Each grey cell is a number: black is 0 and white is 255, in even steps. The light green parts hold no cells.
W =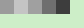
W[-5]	155
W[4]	61
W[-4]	196

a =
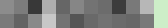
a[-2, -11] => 140
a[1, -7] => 115
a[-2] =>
[140, 124, 56, 174, 102, 134, 115, 108, 60, 121, 183]
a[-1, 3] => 199

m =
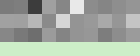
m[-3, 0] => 123
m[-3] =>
[123, 126, 60, 160, 134, 233, 140, 133, 142, 149]
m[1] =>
[161, 160, 183, 138, 214, 148, 153, 169, 150, 196]
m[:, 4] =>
[134, 214, 132]
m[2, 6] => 151
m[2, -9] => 121

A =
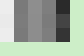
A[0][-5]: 237
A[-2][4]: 68
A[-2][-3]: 141
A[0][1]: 122

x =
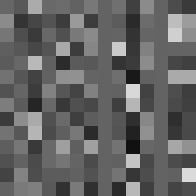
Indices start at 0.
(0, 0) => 102
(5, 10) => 98
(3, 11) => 99
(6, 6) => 129
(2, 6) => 138
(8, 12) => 46
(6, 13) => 62
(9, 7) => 99
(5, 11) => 99
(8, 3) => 80
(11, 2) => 75
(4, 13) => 64
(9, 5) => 120
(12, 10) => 77
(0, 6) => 120
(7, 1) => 91
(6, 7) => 99
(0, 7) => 99
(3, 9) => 55
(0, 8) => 112
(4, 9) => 59
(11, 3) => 105
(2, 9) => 51
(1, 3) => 83
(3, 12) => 100
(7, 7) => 99
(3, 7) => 99
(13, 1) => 122
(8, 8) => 86
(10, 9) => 17
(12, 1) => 131
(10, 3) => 105
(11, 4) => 117
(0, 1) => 88
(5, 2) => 66
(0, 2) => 171

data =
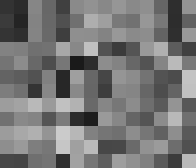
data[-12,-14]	51
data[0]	[51, 43, 134, 103, 64, 138, 146, 136, 150, 137, 143, 101, 46, 147]
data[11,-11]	116
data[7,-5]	140
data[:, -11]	[103, 104, 105, 114, 77, 129, 135, 154, 85, 148, 119, 116]
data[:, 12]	[46, 45, 47, 92, 186, 76, 100, 148, 185, 142, 109, 59]
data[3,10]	153
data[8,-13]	137
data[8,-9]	43
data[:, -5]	[137, 113, 138, 84, 103, 140, 133, 140, 101, 141, 106, 144]
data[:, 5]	[138, 112, 143, 136, 26, 159, 137, 178, 43, 183, 160, 162]
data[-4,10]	84
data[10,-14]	142
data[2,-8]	142
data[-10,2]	132
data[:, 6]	[146, 174, 142, 192, 45, 103, 102, 105, 29, 129, 186, 118]
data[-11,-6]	121
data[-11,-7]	159
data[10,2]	126
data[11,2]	111
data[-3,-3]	97
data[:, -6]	[150, 121, 152, 59, 131, 149, 136, 119, 135, 112, 72, 158]
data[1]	[59, 36, 131, 104, 80, 112, 174, 159, 121, 113, 151, 120, 45, 97]
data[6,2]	52
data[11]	[71, 69, 111, 116, 47, 162, 118, 94, 158, 144, 128, 90, 59, 185]
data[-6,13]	193
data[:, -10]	[64, 80, 62, 168, 119, 39, 39, 193, 124, 203, 198, 47]
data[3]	[130, 127, 112, 114, 168, 136, 192, 82, 59, 84, 153, 176, 92, 64]
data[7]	[157, 163, 185, 154, 193, 178, 105, 134, 119, 140, 110, 90, 148, 87]

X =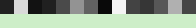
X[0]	33
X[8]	244
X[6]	97

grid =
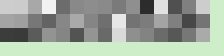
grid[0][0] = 205
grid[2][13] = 119
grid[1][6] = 133
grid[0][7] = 138
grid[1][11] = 164
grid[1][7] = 111
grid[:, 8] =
[122, 231, 218]
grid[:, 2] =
[168, 119, 91]
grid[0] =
[205, 204, 168, 242, 108, 137, 141, 138, 122, 143, 44, 225, 80, 128, 205]
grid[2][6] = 148
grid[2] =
[60, 58, 91, 147, 133, 83, 148, 105, 218, 143, 131, 107, 87, 119, 170]

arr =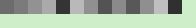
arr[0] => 108
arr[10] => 143
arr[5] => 185

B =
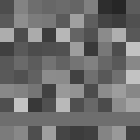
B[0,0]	77
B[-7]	[64, 89, 76, 79, 81, 158, 57, 120, 77, 194]
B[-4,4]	153
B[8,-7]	110
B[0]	[77, 131, 110, 103, 107, 101, 128, 45, 38, 92]
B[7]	[79, 195, 56, 80, 185, 79, 104, 75, 141, 164]
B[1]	[89, 142, 124, 121, 90, 160, 94, 68, 61, 80]
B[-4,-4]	76
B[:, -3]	[45, 68, 139, 120, 103, 88, 140, 75, 110, 132]
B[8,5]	110
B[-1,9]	65
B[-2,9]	110
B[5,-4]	112
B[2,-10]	173
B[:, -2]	[38, 61, 175, 77, 89, 112, 157, 141, 110, 153]
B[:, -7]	[103, 121, 60, 79, 115, 140, 65, 80, 110, 159]
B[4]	[88, 106, 92, 115, 99, 116, 129, 103, 89, 136]
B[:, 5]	[101, 160, 100, 158, 116, 65, 147, 79, 110, 60]
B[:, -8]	[110, 124, 171, 76, 92, 97, 117, 56, 110, 78]

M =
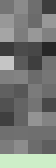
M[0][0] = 117
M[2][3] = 129
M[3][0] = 59
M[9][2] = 111
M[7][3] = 72
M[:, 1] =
[139, 128, 125, 75, 90, 131, 87, 100, 99, 112, 140]
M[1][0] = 152
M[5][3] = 118
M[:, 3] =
[61, 152, 129, 38, 114, 118, 109, 72, 131, 111, 94]
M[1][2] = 107
